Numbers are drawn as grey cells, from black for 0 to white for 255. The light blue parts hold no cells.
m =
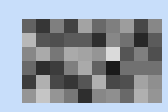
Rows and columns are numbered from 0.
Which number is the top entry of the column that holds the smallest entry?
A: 127
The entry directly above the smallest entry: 218
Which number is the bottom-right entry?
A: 149
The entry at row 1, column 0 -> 184
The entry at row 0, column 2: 127
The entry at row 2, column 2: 119
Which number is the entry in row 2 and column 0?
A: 135
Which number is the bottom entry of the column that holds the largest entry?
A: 143
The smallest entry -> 26
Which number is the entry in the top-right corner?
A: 135
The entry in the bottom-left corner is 149
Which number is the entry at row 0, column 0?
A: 98
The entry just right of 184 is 85
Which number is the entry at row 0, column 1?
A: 54

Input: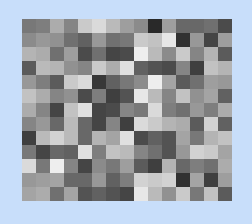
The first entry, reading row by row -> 120
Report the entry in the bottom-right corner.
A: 91
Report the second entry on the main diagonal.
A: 152
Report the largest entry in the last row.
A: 231
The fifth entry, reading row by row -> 202
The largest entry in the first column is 218
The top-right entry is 75
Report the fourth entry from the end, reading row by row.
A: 202
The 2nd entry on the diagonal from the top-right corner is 69
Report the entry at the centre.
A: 133
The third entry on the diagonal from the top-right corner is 133
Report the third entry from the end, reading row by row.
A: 120
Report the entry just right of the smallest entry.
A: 158
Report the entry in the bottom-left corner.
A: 164
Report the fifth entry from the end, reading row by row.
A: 145
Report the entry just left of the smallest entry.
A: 139
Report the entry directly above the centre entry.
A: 83
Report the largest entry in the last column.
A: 194
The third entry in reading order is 172
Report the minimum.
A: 41
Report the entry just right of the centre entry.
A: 120
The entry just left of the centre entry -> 75
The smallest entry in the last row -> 69
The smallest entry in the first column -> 63

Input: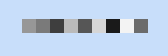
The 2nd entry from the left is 122
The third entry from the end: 26
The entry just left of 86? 186

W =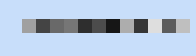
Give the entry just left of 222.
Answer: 53
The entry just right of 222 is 92
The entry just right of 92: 191

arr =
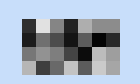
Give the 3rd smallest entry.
20
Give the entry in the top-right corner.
140
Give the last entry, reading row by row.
166
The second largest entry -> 202
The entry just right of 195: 92
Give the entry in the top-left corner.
47
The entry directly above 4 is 140
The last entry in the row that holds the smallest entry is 41

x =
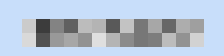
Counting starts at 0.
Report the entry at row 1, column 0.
217
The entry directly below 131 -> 153
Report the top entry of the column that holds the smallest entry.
60
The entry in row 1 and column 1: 81
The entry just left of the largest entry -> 146
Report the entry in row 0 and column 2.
131
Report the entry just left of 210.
146
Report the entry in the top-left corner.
203

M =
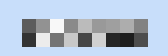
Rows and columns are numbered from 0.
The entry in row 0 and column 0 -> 92
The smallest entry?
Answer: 30
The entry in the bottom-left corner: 51
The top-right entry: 130

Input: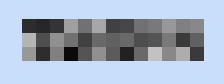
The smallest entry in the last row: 10
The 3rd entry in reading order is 52
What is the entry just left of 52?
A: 39
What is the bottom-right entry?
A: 58
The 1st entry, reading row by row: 45
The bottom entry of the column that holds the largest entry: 194
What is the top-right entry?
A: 136
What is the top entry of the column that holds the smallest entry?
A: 159
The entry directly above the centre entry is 65
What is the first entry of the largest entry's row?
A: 152
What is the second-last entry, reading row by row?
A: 173
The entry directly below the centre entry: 91

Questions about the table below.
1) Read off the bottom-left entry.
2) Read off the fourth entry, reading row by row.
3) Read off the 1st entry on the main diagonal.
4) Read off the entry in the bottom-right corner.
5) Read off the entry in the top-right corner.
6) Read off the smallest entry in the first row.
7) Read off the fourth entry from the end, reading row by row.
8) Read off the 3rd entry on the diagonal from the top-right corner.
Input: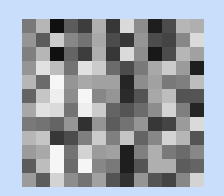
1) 155
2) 92
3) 121
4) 211
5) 175
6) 16
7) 84
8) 76

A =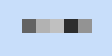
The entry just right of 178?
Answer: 192
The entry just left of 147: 45
